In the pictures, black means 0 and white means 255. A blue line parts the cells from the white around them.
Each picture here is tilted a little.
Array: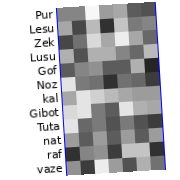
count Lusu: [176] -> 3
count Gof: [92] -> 3
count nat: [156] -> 4

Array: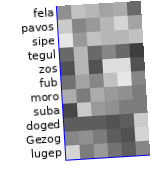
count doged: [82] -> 1
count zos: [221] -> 2
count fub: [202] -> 0
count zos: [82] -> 3

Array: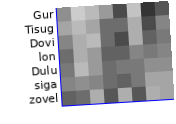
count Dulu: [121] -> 3
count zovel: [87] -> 2
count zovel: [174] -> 3

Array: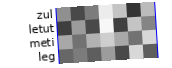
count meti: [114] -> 2
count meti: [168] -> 2

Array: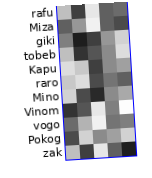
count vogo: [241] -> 1
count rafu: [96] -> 1

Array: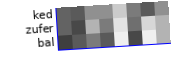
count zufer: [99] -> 1
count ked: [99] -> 1

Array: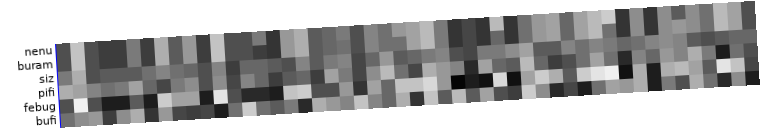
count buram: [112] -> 6
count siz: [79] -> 5

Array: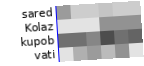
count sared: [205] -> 4
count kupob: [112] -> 3
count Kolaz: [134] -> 0
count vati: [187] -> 1
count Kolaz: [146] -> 3
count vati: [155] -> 1
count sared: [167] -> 0

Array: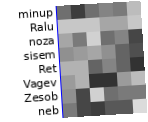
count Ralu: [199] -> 4
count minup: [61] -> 1
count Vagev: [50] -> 2
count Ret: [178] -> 2
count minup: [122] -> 1

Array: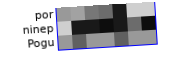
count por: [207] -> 2
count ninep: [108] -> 1
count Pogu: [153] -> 5
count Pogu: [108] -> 0
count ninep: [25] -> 3

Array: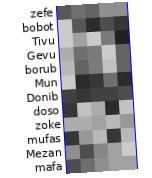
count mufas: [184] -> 2
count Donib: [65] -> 3

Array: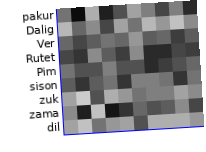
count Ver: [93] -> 3
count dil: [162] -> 2

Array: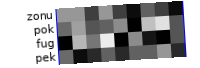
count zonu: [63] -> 3
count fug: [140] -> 1
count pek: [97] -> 3
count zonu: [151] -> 3
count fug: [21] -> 1

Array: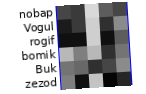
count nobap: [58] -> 1
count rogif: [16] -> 3
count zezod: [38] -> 1

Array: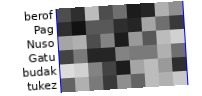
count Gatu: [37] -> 2
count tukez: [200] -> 1
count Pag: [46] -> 2
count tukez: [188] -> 1

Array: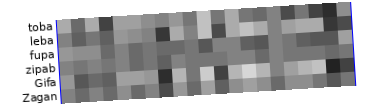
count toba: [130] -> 2
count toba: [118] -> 4
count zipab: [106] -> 3
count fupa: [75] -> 0
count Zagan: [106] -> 5
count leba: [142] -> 1
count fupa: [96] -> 2

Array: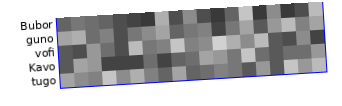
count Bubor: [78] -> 4
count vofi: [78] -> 3
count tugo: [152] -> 2
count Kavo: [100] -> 1

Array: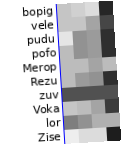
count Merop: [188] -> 3
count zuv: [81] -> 4
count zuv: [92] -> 0

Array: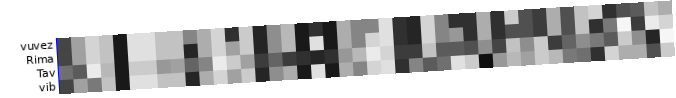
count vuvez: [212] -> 4
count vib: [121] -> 2
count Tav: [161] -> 2
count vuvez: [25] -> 3
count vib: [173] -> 5
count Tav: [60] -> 5
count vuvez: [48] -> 7

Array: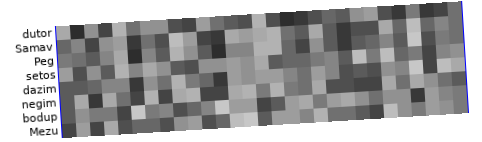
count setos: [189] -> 2
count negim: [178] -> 4

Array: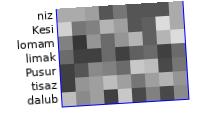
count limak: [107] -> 4
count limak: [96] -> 1
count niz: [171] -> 3
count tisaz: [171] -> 0

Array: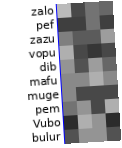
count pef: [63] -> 3
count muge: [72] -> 3
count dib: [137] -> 0
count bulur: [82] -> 2
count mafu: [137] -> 3

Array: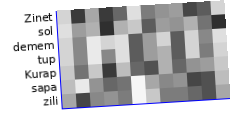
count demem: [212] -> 4
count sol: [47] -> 2

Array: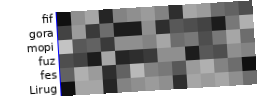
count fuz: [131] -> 1
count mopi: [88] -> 1
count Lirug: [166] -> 4

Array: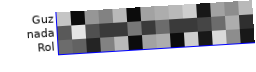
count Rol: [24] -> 2
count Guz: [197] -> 1
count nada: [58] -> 5
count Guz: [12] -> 2
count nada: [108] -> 2
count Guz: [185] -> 3

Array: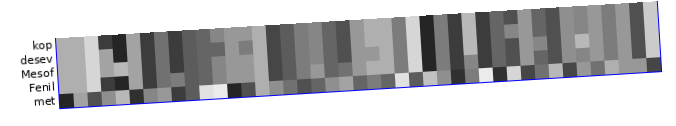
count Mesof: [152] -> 7
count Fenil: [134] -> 3
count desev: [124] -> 5

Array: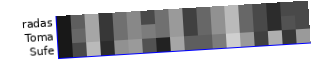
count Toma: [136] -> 1
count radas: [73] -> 4
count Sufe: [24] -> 1

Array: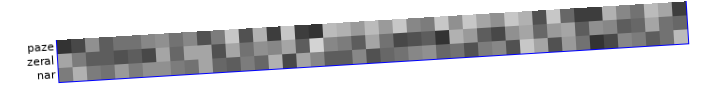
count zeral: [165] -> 10
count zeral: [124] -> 2
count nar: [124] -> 7
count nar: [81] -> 4
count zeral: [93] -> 9

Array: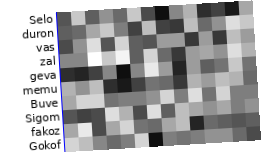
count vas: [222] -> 1
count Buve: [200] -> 0

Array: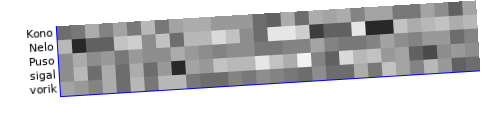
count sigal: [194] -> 3
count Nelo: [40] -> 3
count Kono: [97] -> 2
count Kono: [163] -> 7

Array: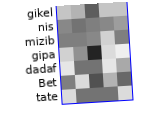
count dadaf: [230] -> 2
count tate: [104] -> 0
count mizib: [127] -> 3
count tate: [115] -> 3
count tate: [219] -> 2

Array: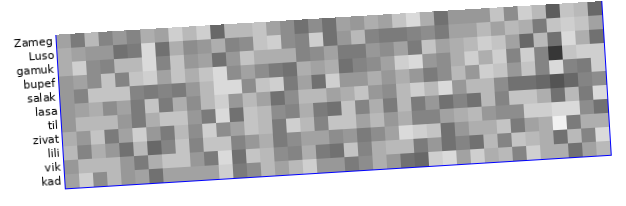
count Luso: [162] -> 5
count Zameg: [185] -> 6
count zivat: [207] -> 5
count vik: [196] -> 5

